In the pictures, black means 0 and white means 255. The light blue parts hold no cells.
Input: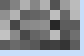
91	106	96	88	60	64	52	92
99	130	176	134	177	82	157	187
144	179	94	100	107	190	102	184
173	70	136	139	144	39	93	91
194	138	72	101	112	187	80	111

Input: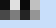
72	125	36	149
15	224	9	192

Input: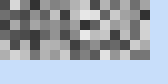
175	211	192	117	179	154	202	97	128	90	225	149	204	117	118
77	215	133	50	157	130	141	178	202	74	180	111	176	111	164
112	92	73	144	95	193	60	192	231	224	98	202	162	149	49
61	169	97	165	135	146	117	160	50	96	211	156	175	108	213
107	83	75	57	101	147	74	137	232	189	198	63	189	108	210
196	75	180	60	181	177	157	63	110	142	91	105	73	204	172

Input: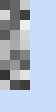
201	80	61
83	103	202
215	101	63
117	105	238
89	163	212
185	170	204
185	102	131
127	150	92
51	192	226

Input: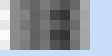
237	139	125	99	117	83	66	114	166
227	140	114	101	123	104	83	105	170
247	139	131	98	112	68	54	120	165
230	139	119	100	119	97	76	108	168
251	138	131	98	111	64	52	122	165

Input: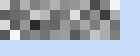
88	246	118	135	115	152	157	91	134	194	172	125
212	113	176	128	149	177	142	150	174	76	132	244
95	107	115	204	185	106	123	221	98	142	60	174
216	93	151	42	110	102	153	128	167	126	174	114

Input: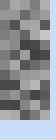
179	170	90	120	171
130	168	157	125	176
152	150	107	136	156
118	82	163	167	88
126	138	100	168	198
151	138	66	72	122
122	92	157	64	72
134	169	85	107	127
100	134	152	156	166
73	74	164	182	98
128	147	105	70	89
71	70	133	168	105
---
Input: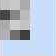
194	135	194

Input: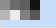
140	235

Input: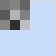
119	180	191

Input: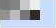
121	186

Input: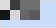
221	214

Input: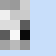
159	200	91
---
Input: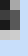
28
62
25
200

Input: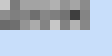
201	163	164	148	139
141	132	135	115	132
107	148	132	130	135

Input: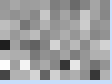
152	156	165	137	132	137
155	155	199	164	200	135
190	118	177	156	204	152
180	169	138	173	179	146
30	112	131	152	138	210
181	174	145	163	150	178
253	243	169	53	152	148
69	177	100	162	143	177

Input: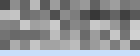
70	102	90	97	153	140	119
189	107	130	140	79	75	64
133	200	166	100	124	187	105
115	108	123	133	106	109	116
101	135	163	173	128	176	180

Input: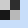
204
23

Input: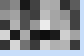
109	24	173	47
149	78	189	145
53	78	235	173
212	171	13	207
51	114	210	180

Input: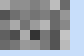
174	143	142	106
83	129	126	150
132	116	181	136
96	172	119	196
106	153	122	186
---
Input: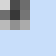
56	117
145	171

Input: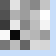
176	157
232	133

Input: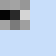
41	213
123	159

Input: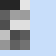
159	156
223	223

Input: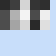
177	243
164	215

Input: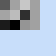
188	47
1	149

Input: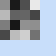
98	101
23	145
